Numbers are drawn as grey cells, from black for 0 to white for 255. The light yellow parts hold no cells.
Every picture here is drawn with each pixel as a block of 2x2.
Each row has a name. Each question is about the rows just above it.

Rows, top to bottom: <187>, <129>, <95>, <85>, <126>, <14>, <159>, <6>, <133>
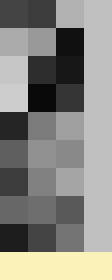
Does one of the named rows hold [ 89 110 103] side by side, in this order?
no
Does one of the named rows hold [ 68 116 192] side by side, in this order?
yes
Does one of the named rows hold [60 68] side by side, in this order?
no
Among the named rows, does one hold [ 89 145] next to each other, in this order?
no
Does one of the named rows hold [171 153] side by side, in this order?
yes
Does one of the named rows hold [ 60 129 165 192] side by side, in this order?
yes

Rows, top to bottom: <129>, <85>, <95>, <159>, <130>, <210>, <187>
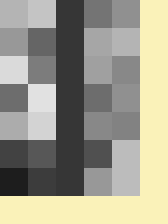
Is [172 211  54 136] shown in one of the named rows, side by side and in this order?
yes
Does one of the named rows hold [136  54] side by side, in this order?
no

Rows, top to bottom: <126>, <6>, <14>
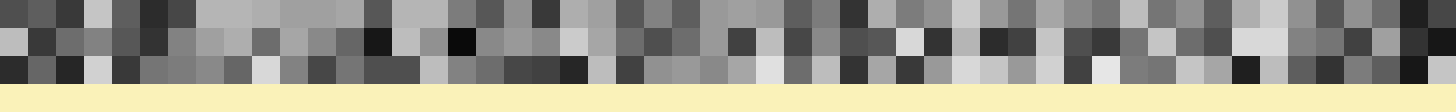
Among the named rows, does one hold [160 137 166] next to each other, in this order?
no
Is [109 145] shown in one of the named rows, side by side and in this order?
no
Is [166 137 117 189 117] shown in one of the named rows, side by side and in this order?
yes
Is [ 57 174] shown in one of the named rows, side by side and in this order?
yes
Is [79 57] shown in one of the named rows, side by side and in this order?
yes
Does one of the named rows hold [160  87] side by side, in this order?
yes
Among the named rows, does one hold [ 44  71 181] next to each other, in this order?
yes

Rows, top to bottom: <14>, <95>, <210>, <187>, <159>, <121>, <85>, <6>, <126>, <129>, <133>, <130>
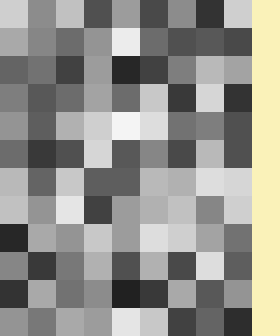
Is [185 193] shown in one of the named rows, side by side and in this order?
no
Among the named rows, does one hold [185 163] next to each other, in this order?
yes
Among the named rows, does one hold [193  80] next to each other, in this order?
yes
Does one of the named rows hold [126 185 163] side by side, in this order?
yes

